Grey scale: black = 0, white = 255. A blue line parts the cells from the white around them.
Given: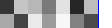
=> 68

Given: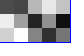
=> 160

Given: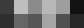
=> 102

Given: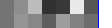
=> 149

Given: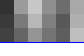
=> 122

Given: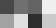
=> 224
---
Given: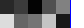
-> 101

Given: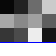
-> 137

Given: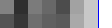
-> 55

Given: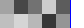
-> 213

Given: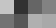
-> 87

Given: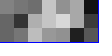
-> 52

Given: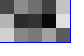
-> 43

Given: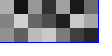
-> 209

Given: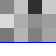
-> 172

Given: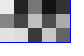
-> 70
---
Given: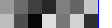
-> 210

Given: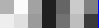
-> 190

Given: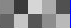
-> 141

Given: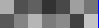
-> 64

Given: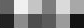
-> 155

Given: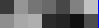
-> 16

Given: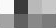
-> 137

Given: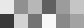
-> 137
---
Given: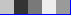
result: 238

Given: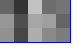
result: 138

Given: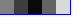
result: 99

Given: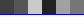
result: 161

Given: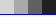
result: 97

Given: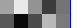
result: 185

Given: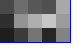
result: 38
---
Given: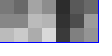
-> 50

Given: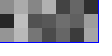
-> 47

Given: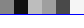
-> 73

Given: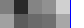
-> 92

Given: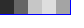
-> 101

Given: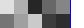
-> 45
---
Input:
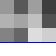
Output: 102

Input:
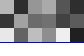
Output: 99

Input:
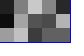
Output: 193

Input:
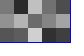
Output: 93

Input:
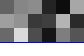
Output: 218

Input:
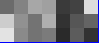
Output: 138
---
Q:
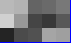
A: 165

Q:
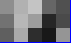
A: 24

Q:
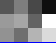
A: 180

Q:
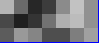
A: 126

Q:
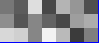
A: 59

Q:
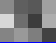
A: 126
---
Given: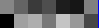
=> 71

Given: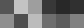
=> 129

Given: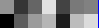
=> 219

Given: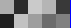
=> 128

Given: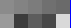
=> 217

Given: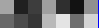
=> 212

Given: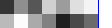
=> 107

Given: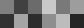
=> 37
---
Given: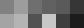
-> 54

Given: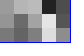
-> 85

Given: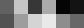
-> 19

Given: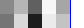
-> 166

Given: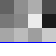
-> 26

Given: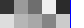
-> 43

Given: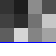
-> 199

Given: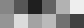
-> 238

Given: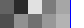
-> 166
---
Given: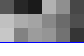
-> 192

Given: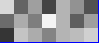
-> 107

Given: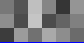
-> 141

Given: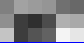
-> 143

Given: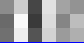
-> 106

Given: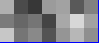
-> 123
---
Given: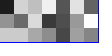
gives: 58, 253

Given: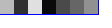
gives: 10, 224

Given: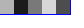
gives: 121, 215

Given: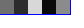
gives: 216, 216

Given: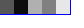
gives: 176, 231

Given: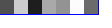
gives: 169, 252

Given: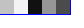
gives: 17, 243
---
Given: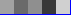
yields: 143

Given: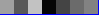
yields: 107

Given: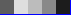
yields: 137

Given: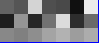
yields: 128

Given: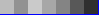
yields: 146

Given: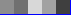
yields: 141

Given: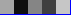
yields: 133

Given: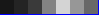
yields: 104
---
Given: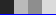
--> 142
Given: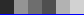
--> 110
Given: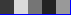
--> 117
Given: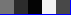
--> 4
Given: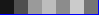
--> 154
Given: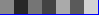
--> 117
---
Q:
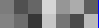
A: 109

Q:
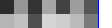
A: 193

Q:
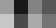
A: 75

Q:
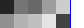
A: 179

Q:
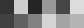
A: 97

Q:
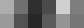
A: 82
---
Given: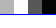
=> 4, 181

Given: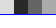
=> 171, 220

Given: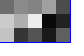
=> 76, 195

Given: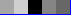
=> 103, 166

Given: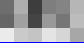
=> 182, 235

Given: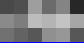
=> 39, 113
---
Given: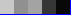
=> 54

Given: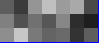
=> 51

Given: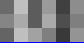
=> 57

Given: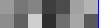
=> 167

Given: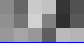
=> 186

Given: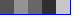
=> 47

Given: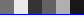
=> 175

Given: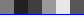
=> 231

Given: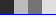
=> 115

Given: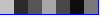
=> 13
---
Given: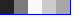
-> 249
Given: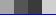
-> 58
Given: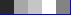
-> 197
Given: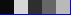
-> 46
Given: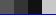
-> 17
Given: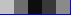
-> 13
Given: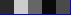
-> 102
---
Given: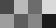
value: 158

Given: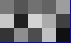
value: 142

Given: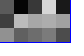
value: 96

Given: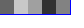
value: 200

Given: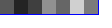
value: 145

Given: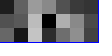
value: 44
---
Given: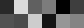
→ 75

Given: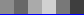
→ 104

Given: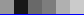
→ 23

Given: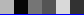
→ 5

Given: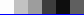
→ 194

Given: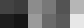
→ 22

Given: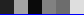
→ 163
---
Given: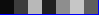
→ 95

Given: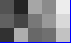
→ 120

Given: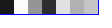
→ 177

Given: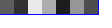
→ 93

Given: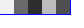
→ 106

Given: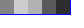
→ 131
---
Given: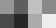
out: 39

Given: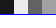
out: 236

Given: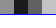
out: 27

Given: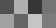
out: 101

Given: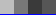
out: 120

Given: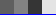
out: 130

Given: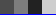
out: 125

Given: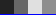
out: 103

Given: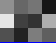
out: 34
